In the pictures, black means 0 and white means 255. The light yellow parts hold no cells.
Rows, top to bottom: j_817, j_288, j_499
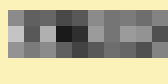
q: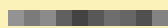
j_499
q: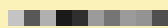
j_288

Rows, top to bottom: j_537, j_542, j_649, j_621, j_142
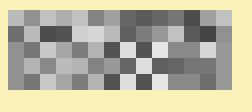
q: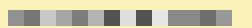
j_142
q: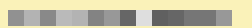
j_621
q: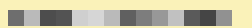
j_542
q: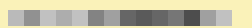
j_537

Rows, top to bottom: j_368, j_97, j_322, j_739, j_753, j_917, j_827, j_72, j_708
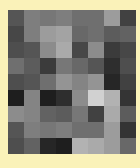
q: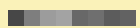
j_97
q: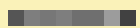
j_368
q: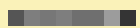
j_72

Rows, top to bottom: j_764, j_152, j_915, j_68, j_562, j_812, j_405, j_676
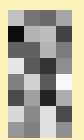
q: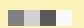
j_562
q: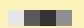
j_68
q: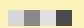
j_405
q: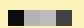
j_152

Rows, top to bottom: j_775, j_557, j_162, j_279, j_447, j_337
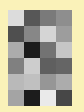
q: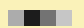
j_162
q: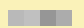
j_447
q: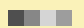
j_557
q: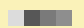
j_775
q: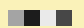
j_337

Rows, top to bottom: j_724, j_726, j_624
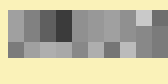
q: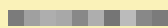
j_624
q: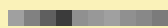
j_726

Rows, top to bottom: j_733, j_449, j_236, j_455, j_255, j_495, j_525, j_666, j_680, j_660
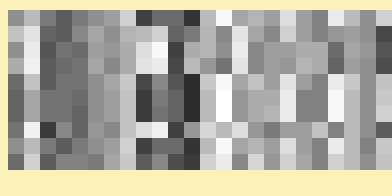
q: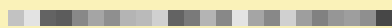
j_449
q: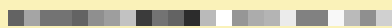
j_525

